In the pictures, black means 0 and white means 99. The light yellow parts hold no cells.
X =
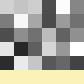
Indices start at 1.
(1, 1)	81
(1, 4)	30
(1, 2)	76
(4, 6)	99
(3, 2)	55
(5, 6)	26
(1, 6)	52
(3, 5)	38
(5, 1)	17
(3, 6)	56

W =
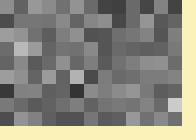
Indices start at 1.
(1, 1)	55
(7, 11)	47
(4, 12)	38
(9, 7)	46
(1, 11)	27
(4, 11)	37
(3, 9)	43
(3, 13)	49
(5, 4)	41
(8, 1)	47
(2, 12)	34
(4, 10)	39
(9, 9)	37
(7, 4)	37
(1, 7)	41
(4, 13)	47
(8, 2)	41
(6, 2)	56
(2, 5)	53
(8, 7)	38
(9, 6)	32
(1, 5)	44
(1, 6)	57
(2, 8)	55
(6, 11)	48
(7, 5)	39
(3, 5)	49
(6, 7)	29
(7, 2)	50
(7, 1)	22
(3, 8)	33
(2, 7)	52
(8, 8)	45
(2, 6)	39
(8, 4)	38
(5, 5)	56

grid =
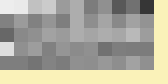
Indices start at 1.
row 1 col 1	92
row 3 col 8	67
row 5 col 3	45
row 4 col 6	54
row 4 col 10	48
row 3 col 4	63
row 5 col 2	49
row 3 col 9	65
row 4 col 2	56
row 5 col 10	63
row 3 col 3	56
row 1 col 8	56
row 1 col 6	67
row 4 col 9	49
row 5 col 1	49
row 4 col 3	61

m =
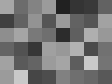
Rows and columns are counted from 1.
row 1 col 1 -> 65
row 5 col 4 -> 60
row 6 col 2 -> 78
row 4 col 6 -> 69
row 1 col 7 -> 22
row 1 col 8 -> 38
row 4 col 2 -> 32
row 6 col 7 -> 40
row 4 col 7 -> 29
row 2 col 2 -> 38
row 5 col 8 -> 45
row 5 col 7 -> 78
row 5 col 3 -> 39
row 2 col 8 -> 63

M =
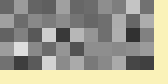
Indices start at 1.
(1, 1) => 40
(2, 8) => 43
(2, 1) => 62
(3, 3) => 34
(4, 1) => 61
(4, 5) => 58
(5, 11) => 25
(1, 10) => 76
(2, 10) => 40
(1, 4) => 37
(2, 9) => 67
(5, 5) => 54
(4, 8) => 55
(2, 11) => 67
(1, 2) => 60
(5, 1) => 44
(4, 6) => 32
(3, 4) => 80

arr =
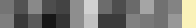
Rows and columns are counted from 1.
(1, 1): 45
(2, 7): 75
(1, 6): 55
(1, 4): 30
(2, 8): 23

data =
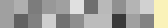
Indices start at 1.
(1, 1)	62
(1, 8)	72
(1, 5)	62
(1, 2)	68
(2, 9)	22
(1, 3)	48
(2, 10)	62

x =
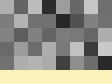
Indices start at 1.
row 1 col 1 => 68
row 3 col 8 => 67
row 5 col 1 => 44
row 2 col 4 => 44
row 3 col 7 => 40
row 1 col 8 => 43
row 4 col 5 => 47
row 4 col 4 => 67
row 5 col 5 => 25
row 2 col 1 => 48
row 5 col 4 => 66

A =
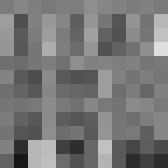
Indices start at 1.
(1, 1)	48
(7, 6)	40
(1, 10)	48
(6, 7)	33
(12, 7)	40
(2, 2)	31
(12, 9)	35
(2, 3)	50
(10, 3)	32
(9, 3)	34
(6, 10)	45
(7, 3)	34
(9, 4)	54
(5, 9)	49
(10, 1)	45
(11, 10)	27
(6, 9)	50
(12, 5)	42
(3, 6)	39
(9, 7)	36
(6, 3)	30
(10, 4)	55
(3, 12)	75
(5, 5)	44
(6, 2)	35
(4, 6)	42
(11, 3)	71
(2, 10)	57
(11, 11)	36
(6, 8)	61
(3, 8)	38
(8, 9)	45
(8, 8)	47
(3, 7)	62
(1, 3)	49
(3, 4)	61
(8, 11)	52
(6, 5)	35

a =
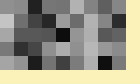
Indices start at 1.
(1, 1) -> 56
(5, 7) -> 68
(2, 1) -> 76
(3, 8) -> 34
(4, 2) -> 19
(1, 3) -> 13
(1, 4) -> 46
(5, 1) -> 64
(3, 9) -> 38
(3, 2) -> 34
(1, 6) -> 69
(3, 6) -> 58
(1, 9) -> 52
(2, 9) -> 17

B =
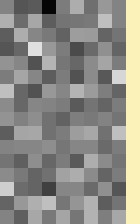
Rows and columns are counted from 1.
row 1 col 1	51
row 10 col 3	65
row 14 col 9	33
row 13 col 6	67
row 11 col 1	51
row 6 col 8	34
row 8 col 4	51
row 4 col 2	40
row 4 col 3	87
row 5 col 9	48
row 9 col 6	49
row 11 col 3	52
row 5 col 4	70
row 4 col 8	56
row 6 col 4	36
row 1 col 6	67
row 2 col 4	36
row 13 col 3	39
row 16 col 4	47
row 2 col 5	45
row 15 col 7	69
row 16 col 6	46
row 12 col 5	48
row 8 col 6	35
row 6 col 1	48
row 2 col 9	51
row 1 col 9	51
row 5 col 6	40
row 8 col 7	45
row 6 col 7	54
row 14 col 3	39
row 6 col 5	48
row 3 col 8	39
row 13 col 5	63
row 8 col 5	48
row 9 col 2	50
